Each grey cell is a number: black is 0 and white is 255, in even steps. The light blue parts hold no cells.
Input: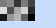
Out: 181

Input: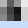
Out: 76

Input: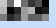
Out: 96

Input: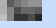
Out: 52

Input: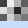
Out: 209

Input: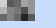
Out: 104
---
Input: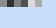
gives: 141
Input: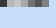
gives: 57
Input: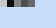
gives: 202
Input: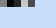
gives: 131
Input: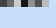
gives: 68
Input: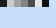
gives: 29
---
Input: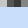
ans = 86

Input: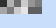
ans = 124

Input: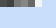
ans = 65

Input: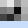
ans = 40

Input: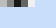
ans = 132

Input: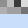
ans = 159

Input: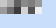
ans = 110

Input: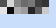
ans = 11

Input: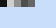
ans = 207
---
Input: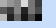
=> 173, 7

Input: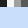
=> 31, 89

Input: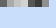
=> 100, 143

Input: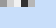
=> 153, 182

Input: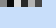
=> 136, 70

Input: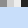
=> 141, 36
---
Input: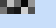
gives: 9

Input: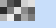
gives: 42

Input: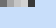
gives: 56

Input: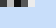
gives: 17

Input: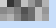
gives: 53

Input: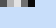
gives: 9

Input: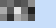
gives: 33

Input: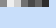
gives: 44

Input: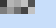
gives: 55
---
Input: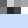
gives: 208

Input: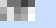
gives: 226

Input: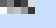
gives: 126

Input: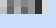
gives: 116

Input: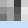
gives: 159

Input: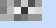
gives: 190

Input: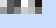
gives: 96
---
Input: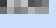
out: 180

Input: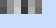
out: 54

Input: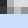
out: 138

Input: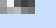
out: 187

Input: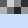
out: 109

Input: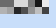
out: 147

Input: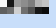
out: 81
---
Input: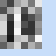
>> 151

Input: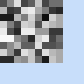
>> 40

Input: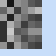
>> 49

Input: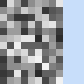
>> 156

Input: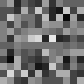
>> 144
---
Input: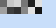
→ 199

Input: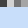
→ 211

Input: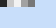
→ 202

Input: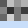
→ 192

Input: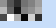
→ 84

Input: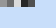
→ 107

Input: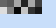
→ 89

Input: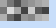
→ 118
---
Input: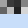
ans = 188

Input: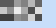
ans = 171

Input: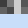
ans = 73

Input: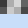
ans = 202

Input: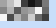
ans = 163

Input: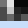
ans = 198

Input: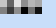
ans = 2

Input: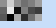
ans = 127

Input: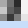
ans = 95
